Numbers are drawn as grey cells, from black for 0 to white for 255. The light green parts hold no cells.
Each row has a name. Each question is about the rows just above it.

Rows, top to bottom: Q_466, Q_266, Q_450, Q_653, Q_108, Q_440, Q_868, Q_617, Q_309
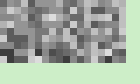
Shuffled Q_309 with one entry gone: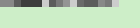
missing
[220]
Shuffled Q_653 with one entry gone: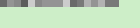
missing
[191]
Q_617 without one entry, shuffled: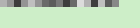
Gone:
[77]
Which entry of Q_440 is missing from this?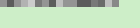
[162]

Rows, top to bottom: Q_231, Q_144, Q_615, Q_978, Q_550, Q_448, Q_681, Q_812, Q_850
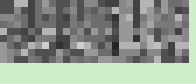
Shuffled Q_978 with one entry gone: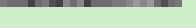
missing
[165]
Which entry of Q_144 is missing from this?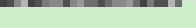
[94]

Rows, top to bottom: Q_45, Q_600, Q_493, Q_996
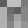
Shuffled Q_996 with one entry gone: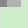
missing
[148]
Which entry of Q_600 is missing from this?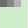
[93]

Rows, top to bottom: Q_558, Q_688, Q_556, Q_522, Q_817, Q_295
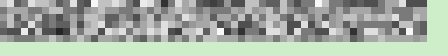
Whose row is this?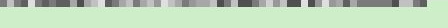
Q_522
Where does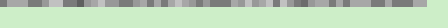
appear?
Q_688
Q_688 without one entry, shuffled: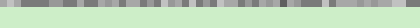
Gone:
[108]
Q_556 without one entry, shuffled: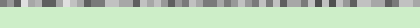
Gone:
[138]
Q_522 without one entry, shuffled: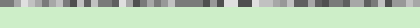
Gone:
[209]
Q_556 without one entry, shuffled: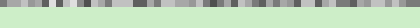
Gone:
[180]

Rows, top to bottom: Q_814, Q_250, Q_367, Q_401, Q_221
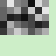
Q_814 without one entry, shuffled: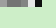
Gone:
[216]
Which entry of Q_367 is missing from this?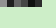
[190]

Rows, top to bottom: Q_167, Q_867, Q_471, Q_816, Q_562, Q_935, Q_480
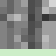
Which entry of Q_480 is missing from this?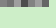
[173]
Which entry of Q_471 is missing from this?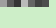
[146]
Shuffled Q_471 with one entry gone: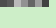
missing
[53]

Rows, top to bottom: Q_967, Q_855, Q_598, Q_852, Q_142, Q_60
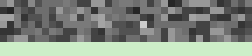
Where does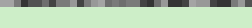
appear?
Q_598
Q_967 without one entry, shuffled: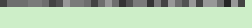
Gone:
[136]
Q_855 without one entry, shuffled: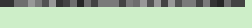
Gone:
[97]

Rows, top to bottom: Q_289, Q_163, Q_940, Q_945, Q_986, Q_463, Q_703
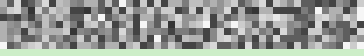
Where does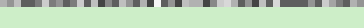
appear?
Q_463
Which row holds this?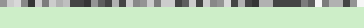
Q_163
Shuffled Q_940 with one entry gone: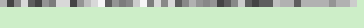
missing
[232]
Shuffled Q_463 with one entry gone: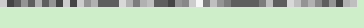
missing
[164]
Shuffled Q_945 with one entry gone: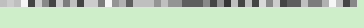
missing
[110]
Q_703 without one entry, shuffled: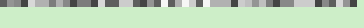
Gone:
[81]

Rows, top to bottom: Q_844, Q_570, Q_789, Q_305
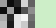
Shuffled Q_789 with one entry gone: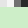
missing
[172]
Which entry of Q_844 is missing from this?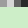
[13]
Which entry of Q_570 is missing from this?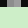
[82]
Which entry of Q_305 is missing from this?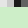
[187]
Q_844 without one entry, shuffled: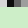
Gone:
[40]
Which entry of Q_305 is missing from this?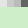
[27]

